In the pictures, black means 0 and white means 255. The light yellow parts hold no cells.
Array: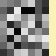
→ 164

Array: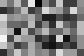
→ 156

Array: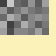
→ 159

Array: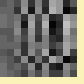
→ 126

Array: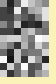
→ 150

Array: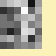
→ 127

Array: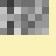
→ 165

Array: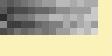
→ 185

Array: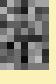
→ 121
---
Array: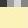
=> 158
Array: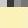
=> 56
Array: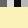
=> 223
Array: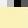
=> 189
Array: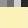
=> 110
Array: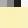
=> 130
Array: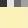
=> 229
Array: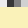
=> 55
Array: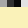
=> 49
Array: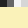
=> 102
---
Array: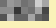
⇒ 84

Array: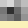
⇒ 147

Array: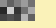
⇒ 97

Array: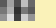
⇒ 148

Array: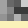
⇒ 104

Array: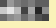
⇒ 66

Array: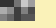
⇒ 86

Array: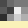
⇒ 175

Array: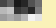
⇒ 228
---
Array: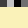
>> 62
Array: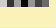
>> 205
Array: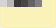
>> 212
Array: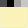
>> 78
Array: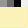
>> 149
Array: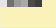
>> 229
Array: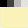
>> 0
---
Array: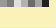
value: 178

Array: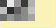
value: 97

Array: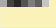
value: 83

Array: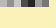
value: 77

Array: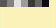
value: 155

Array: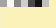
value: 206

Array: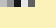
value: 23

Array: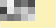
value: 174

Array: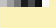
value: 30
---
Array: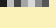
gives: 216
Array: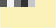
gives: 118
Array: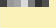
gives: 123
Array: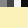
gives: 69
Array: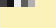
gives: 238
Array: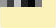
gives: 34
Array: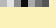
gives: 170
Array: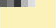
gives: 52
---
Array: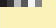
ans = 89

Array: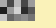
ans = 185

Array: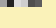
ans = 206

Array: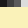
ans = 63

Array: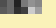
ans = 121

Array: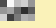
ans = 192
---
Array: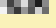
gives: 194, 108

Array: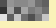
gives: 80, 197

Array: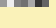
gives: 154, 100

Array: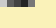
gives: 203, 119

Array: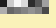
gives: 28, 73

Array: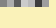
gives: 131, 158

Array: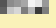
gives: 85, 125
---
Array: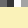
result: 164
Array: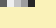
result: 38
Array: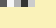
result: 204
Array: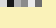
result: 110
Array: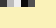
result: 81
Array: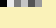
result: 156
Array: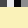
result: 141
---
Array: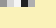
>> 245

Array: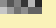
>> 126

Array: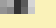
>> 49

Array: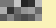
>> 198

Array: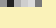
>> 176

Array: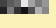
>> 107
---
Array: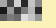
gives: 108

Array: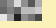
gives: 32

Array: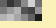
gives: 166

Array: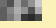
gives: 160

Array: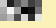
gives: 76

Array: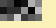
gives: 205

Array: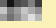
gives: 144

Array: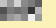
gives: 168

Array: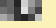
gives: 52
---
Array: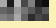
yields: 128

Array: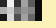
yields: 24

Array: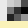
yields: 234

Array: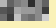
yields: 110

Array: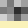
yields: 209

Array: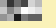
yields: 148
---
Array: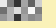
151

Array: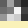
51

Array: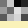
74

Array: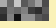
75

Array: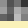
127

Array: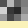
169

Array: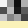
67

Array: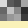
59
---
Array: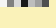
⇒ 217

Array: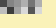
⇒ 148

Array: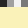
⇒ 242

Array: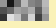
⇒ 104

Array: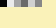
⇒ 164

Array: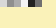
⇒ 172

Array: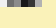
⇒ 139
